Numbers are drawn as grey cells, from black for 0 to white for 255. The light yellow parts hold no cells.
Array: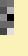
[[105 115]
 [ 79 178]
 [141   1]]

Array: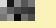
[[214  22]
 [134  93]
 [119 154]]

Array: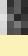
[[212  50]
 [211  69]
 [225 120]]

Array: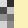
[[219  47]
 [ 74 195]
 [145 112]]

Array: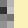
[[121 181]
 [ 48 196]
 [130 115]]

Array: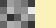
[[ 68 158]
 [113 187]
 [154  48]]

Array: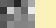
[[ 96  89]
 [ 52 207]
 [ 97 105]]
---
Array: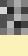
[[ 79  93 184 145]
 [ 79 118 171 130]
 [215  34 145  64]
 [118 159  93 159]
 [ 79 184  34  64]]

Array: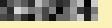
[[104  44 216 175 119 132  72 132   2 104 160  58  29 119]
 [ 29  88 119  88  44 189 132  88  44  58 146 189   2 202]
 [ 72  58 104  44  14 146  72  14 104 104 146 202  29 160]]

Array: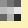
[[188 200 230]
 [144 115  88]
 [103 176  34]]

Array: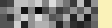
[[ 85  85 207  35 146 177 177 146  35 116  47  35  59 100]
 [ 59  71 192 192 177 207 130 221 161 116  59 192  35 146]
 [116 146 177  20 130   8  71 130  59  85 146 100 161  71]
 [ 85  47 161 207 146 221 161  85 100 177  35 161  20 116]]

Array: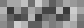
[[139 111 205 181  95  95 153 125 139 181 167 111]
 [125 167 167 193 111 205 153  95 125 167 153 139]
 [181  57 153  95 167 139  69  69 181  57 205 167]
 [153  95  69  83 181  57 111 125  69  83 193 125]]

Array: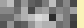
[[109 109 149 176 190 218 206  44 162 123  72]
 [135 135 109 176  72 149 162 109 135 123 162]
 [162 190  96 149  96  84 123 190  96 135  72]
 [ 84 149  84  96 149 190 176 176 109 123  60]]

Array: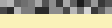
[[ 71  42 182 124 124  42  42 140 140  71 182 111 210  56  97 152]
 [168 182  97 111 124 168  83 140  56 168  97  28  83 152  56  83]]

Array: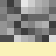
[[ 76  76 205 177 164 102  60 219]
 [116 148 148  76 102 102 102 148]
 [116  60 116 231 205 177 164 132]
 [148 177 102  60  88 116 132  88]
 [132  88  76 191 177 164 148 102]
 [148 132  60 148 132 164 177  60]]
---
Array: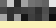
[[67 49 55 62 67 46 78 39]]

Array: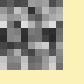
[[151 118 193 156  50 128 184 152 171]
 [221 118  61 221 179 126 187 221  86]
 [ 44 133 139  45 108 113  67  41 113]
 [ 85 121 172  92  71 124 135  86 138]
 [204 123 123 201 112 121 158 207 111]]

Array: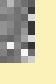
[[146 138 114 138  57]
 [146 136 113 127  54]
 [110 102 122 164 220]
 [129 100 122 249 108]]

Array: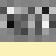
[[ 81 238 177 157  81 192  27 193]
 [179  12  91 109 180  78 243  66]
 [133 134 120 119 132 119 134 130]]

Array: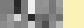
[[123 122  48 122 238 144 142 119 147]
 [141 151 130 136 205 118  80 139 183]]

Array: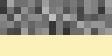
[[ 54 117  71 143 110  68 177 123 135  84 115  70 139 127  55 146]
 [125 136  94 128 102 119 113  53 123  79 101 166 132 150 148 111]]

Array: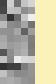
[[ 71 193 187 141 157]
 [187 140 134 165 115]
 [167 143 150 157 126]
 [ 87 142 165 176 127]
 [ 50  63  65 124 148]
 [167 172 163 148 143]]

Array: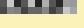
[[ 73 133 127  68 102 101 133  67  95 199 165]]

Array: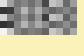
[[ 52  60 129 182 129 173 126 102 118 134 110]
 [ 51  64 135 180 136 171 141 100 116 141 111]]
